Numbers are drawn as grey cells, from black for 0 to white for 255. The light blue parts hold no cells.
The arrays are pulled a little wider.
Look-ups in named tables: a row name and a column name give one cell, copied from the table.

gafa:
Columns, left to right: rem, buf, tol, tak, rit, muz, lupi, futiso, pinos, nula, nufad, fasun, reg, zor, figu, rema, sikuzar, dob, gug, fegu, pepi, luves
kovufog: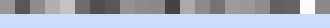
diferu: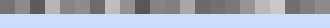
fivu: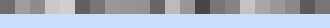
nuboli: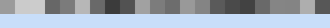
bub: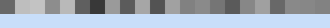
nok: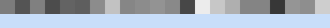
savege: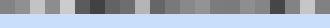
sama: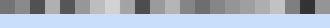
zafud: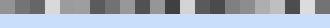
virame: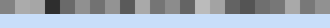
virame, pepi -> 120
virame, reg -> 100
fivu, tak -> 201
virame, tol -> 166
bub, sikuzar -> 135
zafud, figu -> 75
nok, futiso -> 194
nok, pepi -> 142
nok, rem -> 124
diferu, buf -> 140
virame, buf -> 171
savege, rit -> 204
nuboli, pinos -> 82
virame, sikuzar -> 84
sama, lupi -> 189
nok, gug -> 55

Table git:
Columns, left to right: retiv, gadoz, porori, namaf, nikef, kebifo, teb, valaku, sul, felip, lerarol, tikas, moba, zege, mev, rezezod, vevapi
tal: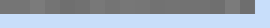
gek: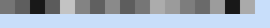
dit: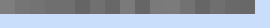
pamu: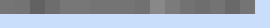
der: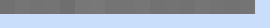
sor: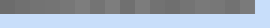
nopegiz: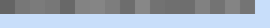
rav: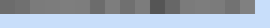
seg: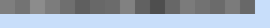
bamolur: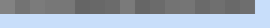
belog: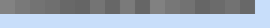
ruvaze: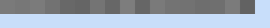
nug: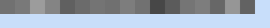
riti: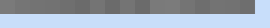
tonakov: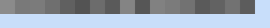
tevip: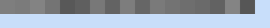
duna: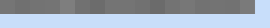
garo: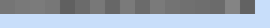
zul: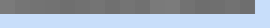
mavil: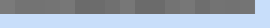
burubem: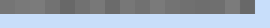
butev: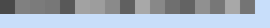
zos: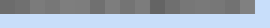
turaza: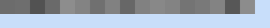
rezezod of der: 114
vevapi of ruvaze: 98
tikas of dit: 123
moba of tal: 114
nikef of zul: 111
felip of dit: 102
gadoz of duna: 112
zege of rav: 125
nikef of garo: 96
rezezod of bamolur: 105
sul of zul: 116
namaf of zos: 119
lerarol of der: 114
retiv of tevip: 126
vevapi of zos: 128

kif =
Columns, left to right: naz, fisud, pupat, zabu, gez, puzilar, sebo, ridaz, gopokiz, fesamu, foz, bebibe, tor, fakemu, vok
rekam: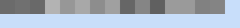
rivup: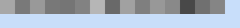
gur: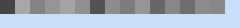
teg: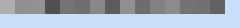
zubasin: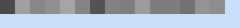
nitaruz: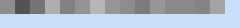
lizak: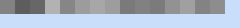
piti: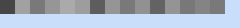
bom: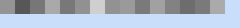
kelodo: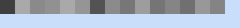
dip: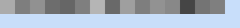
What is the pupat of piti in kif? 121
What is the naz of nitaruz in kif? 141
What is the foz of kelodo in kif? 117
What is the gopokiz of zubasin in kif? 127
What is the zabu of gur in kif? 149
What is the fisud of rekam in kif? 112
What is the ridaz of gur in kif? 141
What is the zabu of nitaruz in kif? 174
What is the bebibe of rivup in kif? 137
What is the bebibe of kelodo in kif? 133
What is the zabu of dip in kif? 109
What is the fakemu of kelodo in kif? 152
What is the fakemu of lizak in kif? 131
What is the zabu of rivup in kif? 120
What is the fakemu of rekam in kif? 129

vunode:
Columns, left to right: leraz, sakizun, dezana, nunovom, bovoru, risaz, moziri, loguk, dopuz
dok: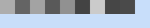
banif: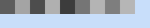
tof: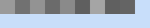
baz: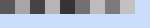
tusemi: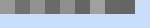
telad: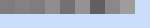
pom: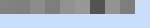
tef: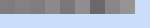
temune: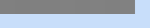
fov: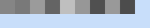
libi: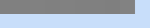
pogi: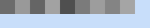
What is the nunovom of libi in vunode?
128
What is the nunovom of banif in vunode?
176
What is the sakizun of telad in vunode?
130
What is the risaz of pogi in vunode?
123
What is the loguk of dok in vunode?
70
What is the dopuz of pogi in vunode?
165

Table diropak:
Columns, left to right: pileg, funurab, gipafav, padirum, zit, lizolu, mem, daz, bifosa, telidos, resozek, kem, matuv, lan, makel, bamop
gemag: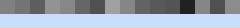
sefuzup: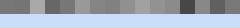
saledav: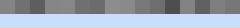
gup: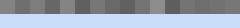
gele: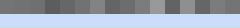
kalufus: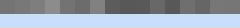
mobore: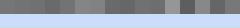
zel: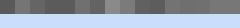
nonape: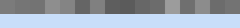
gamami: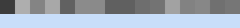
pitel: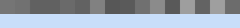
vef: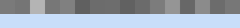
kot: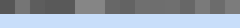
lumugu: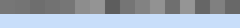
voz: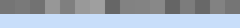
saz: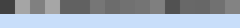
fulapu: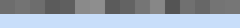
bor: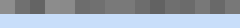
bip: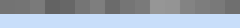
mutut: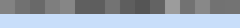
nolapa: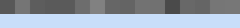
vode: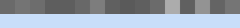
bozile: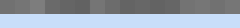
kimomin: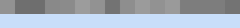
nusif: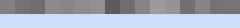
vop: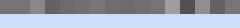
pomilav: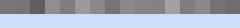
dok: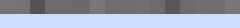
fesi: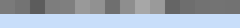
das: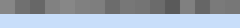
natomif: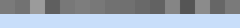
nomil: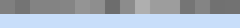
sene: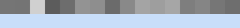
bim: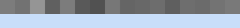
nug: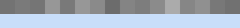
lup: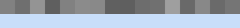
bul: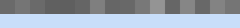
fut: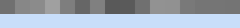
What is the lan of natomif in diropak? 139
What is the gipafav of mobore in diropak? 113
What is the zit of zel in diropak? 91
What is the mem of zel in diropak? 99
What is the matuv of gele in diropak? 143
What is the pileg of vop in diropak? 117
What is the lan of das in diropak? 102
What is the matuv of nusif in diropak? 113
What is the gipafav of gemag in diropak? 94
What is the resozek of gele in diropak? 153
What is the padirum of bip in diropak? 99
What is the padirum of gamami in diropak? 168
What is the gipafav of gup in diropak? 125
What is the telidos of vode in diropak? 95
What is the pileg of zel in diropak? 90
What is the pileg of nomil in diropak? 127
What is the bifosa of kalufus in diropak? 88
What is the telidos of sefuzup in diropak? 161
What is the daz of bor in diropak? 121
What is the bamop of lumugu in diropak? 104

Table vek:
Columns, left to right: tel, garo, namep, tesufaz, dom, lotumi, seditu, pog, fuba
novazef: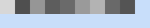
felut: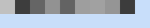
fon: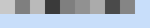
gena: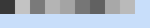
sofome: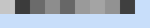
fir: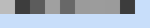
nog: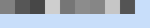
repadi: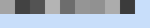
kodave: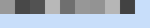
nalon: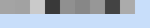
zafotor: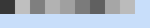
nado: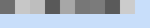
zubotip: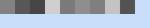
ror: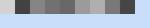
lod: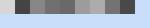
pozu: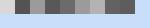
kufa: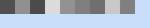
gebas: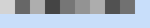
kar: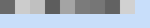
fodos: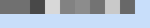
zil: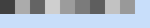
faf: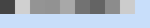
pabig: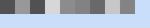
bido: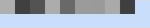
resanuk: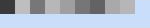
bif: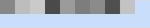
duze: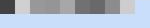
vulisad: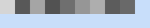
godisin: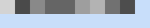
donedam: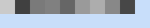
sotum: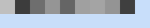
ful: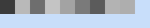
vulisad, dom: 111
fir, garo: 61
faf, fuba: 204
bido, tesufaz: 172
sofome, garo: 59
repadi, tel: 163
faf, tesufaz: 146
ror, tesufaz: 113
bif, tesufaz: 74
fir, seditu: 156
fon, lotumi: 145
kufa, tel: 80
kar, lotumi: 123
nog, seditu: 134
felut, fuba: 60
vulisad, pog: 92
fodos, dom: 130
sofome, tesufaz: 141
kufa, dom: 146

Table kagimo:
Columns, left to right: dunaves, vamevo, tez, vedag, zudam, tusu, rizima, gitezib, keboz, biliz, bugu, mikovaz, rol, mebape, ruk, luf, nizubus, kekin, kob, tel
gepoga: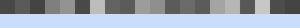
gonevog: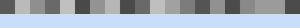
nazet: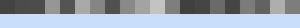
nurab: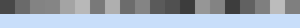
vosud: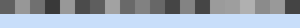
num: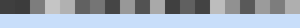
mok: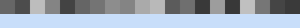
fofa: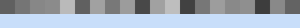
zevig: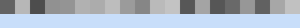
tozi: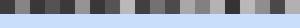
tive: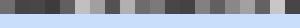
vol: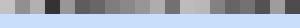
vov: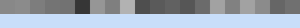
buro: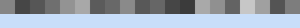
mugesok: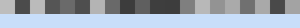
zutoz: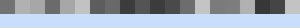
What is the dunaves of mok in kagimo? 102
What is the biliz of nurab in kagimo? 132
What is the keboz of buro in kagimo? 138
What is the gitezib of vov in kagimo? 127
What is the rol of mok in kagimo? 111
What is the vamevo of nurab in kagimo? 106
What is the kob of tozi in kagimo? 73
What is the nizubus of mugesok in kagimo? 112
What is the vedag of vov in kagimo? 116
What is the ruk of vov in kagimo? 162
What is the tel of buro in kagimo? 125
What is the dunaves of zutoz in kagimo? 114
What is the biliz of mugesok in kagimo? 95
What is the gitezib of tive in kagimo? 82
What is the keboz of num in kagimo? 152
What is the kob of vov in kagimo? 102
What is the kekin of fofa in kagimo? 61
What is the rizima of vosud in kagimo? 94
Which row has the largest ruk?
num

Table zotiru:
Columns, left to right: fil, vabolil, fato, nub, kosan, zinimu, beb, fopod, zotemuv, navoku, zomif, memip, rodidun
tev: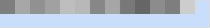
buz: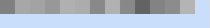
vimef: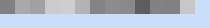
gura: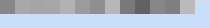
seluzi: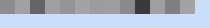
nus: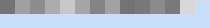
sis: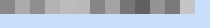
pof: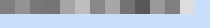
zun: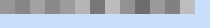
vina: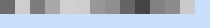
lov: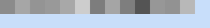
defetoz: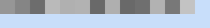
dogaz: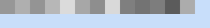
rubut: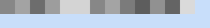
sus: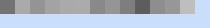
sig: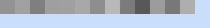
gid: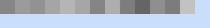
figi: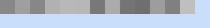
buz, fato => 163
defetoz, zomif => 178
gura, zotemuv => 121
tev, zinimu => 184
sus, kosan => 170
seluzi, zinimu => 163
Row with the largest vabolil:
vina

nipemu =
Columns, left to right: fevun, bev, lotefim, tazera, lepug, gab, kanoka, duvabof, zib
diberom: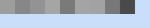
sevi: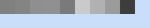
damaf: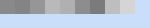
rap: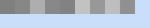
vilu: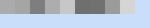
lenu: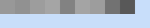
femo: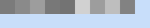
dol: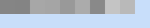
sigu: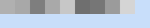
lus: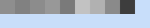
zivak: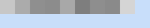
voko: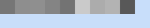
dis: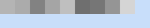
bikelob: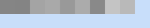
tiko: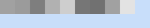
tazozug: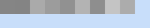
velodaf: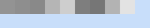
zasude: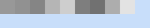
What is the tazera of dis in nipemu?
165
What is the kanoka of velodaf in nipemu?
118
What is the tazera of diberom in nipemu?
165
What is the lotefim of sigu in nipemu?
126
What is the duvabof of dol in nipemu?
196
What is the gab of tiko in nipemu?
118
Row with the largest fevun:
zivak

